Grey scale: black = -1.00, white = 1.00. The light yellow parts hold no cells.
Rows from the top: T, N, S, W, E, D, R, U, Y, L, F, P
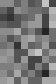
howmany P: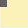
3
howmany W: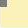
1

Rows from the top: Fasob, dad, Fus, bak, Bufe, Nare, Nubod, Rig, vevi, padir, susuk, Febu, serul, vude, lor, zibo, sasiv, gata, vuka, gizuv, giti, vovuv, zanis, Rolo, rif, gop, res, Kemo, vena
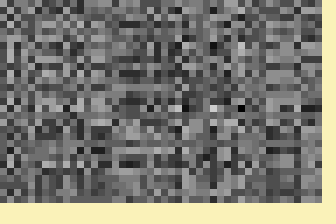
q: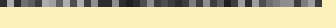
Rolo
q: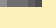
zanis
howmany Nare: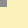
3
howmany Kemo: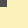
12
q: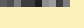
lor
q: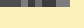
zanis
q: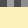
Kemo

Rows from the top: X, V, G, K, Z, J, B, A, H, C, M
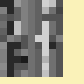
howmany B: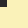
3
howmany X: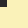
2
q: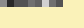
C
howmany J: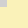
2
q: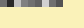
K
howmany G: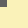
3

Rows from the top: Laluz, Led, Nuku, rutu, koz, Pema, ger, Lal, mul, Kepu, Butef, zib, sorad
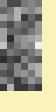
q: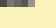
rutu
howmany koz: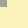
1
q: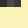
mul

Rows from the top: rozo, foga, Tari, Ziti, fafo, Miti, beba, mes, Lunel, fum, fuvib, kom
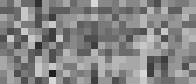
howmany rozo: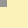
3
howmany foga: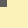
13
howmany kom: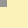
6
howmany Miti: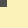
7
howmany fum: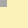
9
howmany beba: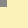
9

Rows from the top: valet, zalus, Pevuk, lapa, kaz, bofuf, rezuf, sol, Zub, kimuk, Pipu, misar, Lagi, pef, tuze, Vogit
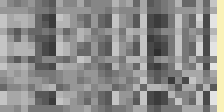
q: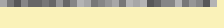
kaz
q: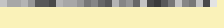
kimuk
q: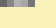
kaz
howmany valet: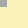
6
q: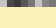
kimuk
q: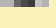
sol

